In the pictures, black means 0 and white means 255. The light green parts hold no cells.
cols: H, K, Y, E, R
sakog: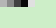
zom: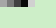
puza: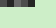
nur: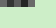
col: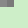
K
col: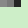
K
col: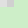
R

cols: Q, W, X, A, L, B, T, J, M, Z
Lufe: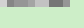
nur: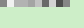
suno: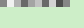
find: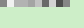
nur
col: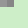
Z
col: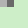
A
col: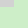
J
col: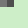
M
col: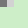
J

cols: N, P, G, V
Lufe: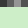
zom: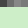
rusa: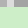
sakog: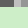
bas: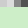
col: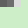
P
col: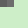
P
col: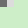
P
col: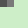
V
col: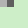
N
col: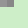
G
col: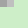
G

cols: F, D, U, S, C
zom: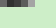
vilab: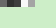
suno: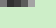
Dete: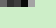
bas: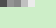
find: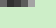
zom
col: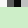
S
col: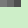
F
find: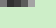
suno
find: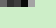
Dete
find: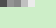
bas

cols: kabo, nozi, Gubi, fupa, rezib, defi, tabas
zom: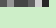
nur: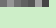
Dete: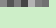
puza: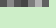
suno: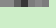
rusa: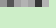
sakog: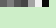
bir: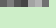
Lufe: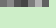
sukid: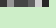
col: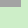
rezib
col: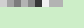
defi
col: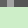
Gubi
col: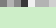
defi
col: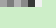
defi
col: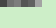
Gubi

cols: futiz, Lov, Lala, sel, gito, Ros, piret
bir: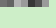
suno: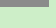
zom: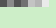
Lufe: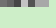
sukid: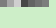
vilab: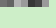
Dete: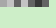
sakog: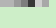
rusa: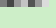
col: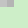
Lov
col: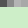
Ros
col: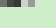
Ros
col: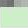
futiz
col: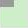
Lala

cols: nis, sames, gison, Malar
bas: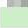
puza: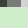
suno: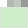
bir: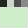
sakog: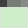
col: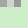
Malar
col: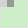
Malar

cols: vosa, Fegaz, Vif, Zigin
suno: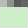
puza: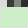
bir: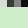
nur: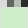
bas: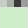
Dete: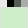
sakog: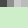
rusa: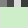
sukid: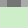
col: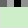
Fegaz
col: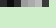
Zigin
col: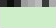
Zigin
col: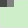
vosa
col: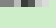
Vif

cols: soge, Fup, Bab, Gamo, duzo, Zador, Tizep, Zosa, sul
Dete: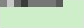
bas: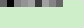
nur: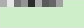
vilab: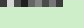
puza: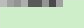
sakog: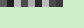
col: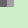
sul
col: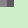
Zador
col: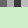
soge
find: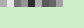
nur
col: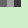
sul

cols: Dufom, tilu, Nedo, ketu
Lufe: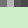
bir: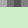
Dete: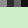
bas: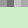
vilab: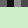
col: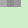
Dufom
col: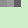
Dufom
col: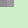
Dufom
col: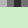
tilu

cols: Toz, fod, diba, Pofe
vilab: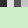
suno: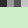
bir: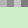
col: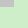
Pofe
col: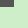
diba

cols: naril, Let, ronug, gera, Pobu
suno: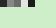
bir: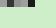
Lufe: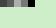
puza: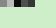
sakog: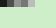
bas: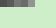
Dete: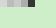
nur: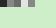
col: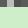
Let
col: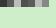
Let
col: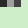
naril
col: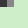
Pobu

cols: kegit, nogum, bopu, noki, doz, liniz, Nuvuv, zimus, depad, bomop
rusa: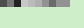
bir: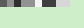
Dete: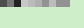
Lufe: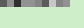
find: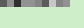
Lufe
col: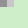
noki
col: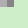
liniz
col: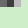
zimus
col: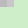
zimus

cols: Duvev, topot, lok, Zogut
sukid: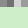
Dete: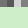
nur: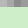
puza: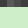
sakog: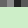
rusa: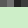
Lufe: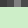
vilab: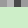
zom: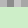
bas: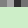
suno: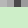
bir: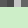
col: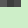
Zogut
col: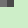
topot
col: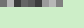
Duvev
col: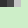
lok
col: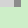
lok

